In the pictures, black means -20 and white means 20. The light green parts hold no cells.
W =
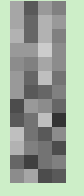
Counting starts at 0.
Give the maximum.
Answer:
12
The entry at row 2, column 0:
8
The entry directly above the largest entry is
8
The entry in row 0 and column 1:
-6
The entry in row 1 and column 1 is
-4
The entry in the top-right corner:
0
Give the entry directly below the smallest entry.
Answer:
2
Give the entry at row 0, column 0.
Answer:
6
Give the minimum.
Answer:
-12
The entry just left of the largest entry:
4
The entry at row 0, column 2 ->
4
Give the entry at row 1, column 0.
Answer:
6
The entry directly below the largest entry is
6
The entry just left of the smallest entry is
10
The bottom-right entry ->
-6

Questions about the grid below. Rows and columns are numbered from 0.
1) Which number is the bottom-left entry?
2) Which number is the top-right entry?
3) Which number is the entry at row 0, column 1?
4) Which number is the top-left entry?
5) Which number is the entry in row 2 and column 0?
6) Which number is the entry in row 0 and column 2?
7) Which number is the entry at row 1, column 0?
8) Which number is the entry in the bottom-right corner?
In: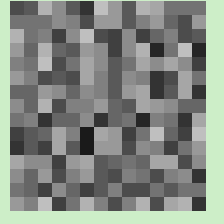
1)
4
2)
-2
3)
-6
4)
-8
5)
8
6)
8
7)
-2
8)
-12

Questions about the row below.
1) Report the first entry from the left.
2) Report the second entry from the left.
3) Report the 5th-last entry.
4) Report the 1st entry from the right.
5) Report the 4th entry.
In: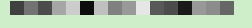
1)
-10
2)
-2
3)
-8
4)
-4
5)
6
